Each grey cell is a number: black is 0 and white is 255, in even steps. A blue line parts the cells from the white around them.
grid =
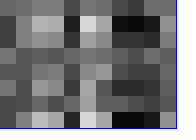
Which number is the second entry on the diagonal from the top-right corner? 24
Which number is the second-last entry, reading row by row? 24
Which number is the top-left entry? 102
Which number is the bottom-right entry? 144
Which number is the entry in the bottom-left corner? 72
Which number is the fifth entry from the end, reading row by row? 166
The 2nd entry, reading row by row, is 109
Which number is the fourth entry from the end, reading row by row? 10
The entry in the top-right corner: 109
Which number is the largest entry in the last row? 215
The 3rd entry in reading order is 123
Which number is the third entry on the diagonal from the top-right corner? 51
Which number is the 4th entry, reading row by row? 123
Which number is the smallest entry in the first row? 58
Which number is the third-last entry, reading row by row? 10
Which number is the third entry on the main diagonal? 144

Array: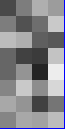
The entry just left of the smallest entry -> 148
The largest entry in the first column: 188
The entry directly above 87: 201
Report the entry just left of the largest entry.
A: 36
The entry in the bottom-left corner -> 133
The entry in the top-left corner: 73
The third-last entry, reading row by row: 168
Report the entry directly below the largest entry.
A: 215
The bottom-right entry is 188
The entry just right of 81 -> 110

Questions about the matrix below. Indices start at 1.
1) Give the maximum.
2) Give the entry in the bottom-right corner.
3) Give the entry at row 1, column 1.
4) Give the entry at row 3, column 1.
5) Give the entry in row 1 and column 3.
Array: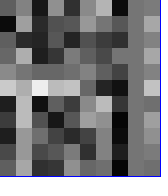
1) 238
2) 111
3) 95
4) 95
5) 23

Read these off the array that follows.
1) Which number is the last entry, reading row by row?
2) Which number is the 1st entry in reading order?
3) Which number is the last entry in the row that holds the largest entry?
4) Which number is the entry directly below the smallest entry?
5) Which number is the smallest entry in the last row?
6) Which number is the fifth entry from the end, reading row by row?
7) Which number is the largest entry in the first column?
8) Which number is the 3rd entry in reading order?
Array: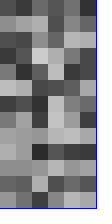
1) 168
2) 78
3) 71
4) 150
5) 64
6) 113
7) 189
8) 106

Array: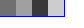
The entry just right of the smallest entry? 205
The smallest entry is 57

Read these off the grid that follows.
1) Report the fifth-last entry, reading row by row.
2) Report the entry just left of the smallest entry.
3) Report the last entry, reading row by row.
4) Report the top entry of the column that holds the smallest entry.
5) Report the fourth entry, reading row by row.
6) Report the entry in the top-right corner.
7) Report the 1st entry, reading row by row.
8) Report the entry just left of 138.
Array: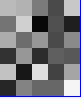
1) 38
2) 208
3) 245
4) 123
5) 74
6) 200
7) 186
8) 74

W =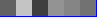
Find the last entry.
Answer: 114
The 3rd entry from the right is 147
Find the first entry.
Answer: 98

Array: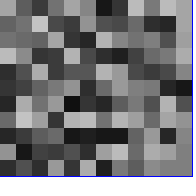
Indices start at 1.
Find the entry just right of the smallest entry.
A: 53
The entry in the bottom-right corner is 127
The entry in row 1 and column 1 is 165
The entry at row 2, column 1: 99
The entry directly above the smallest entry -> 147
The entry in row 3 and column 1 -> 114
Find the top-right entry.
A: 165
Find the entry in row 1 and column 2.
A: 93
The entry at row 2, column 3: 195
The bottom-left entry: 46
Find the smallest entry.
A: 16
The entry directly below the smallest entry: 179
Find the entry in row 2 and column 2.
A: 114
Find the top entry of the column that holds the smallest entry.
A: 165

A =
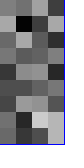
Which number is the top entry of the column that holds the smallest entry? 113
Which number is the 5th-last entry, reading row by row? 182
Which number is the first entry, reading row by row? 127
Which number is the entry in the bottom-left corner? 105
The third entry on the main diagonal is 91
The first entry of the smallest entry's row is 168
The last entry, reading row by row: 182
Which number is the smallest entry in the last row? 55
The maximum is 203
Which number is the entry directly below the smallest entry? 168

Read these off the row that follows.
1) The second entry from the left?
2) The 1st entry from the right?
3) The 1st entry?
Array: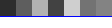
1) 94
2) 131
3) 45

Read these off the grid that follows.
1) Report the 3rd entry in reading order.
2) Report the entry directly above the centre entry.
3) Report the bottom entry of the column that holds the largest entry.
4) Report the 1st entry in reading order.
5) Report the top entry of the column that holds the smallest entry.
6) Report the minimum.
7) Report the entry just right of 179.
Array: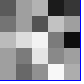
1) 179
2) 83
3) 248
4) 90
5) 54
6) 14
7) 27

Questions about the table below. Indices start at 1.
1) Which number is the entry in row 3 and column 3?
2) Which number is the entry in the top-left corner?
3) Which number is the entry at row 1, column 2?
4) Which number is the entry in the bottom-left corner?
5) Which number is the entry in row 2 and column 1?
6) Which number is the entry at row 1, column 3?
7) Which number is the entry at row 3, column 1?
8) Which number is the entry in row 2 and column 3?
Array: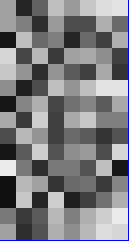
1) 105
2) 161
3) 37
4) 161
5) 161
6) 98
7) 22
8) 45

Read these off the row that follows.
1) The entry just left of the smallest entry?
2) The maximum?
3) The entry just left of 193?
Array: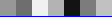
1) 179
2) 241
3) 124

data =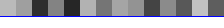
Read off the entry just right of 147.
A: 68
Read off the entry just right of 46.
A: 131
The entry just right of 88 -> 194
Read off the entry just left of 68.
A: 147
